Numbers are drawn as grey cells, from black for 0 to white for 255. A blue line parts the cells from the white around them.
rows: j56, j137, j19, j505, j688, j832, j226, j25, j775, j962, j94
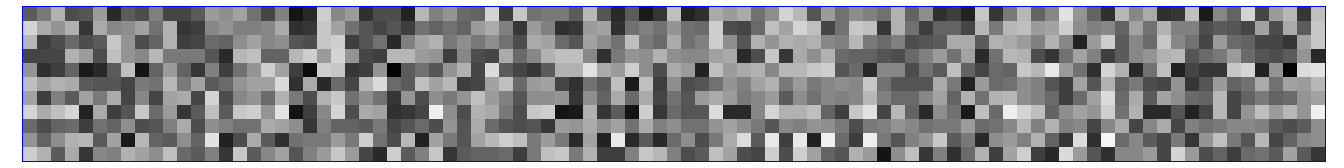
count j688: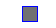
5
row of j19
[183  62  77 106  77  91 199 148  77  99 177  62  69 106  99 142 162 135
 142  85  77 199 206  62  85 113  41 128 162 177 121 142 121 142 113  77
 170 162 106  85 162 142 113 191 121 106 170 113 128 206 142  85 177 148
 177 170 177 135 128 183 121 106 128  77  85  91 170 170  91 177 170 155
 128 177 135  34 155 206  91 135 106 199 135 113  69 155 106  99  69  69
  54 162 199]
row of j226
[162  62 128  91 162 121 170  69 135  69 162 170  69 212  77 135 148 106
 177 121  77 177 199 113 142 113  54 148  77 142 121 148 191 155 128  85
 142 142 148  54 142  99 170 106 170  69 113  85 155 170 155 121 135 155
  91 142 113 135 128 135 183 128 106 106 135 162  99 177 113 177 183 142
 128 106  62 106 162 219 106 170  91 162 142 106  99 183  69  99 121  99
 106 148 162]
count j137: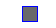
2
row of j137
[212 170 148 177  54 170 135 142 162 113 177  54  62 135 148 128 128 135
 170  48  54 199 162 113  85  69  85  62 113  99 113  99 155 170 128  54
 155 128  48  54 155 162  48 113 128 113 148 113 106 206  77  69 106 191
 162 212 191  69 113 199 191  54 177 113  62  99  99  69 183 121 183 191
 155 162 206 142 128 135  99 162 113 177 128 128  77  91  85  69 162  77
 170  91 199]
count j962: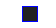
4

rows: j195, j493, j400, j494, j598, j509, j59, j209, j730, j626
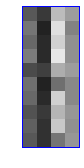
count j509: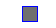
2
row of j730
[ 96  49 200 144]

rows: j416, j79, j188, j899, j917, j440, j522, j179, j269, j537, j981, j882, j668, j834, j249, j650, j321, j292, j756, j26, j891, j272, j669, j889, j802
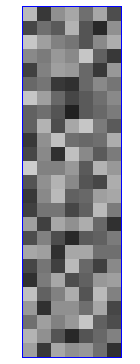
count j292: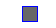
0
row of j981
[ 70 137  48 192 137  90 123]
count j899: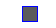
0
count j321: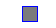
1
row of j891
[192  97 129 173  84 186 129]

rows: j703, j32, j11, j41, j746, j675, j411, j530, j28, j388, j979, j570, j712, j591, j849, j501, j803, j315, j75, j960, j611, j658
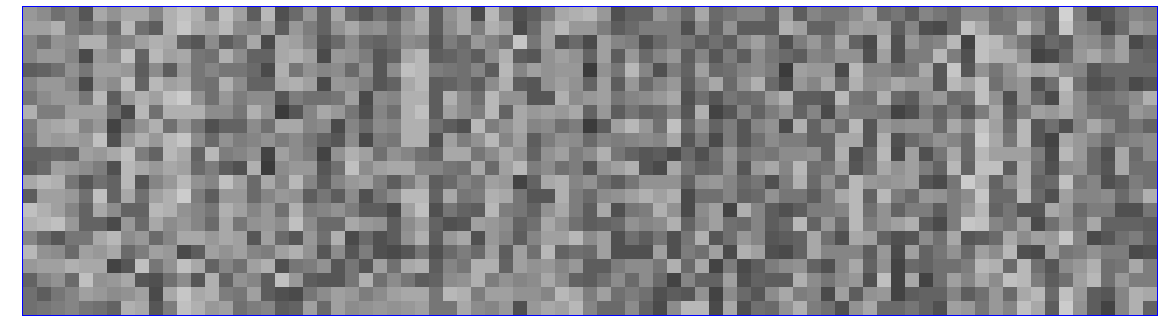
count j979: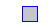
0
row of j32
[160 160 176 125 112 133 106 184 112  93 176 198 168 160 184 140 133 160
  93 152 125  99 146 168 140 146 118 152 168  93 140 168 125 176 160  74
 106 160 184 152 152 125  93 106 125 125 125  80 140  99 146  93  93  93
 176 160  99  99 133 160 152 160  93 133  80  74 106 192 168 118 118 184
 140  93 198 133 125  74 106 152 140]

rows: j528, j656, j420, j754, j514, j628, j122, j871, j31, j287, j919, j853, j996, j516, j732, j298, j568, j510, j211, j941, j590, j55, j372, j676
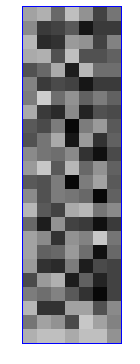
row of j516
[138  81 124 117 104   8  97]
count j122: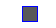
0
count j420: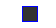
1
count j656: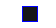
1
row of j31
[ 89  74 124   8 124 154  89]
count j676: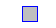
4

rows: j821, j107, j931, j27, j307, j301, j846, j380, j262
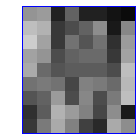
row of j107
[190 178  56  76  98 141  25 135]
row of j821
[148 155  33  98  33  33  19  11]
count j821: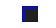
3

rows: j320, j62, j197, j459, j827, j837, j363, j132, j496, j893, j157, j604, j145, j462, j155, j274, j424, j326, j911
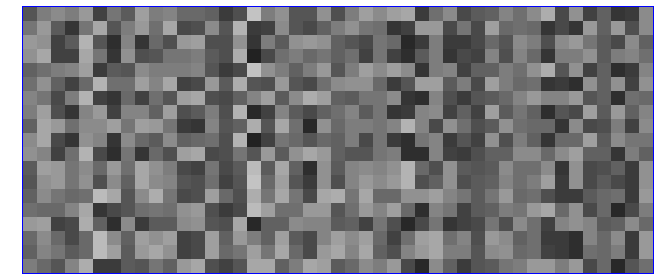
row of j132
[125 159  79  53 132 153  65 132 132  97 159  79  91 125  79 179  40  65
 132  91  73  97 111 132  91 117  53  59 132 139  65  97  65 159  91 117
  97  46  85  73 159  91 153  97 132]
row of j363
[132 117  73 125 179  65  53 105  65 111  85 159 167  79  73  97 132 159
  91 139 173 159  97  91 117 117 139  53  46 132  79  59  85  91 105 132
 153 132 132 153  85  97  46 111 105]

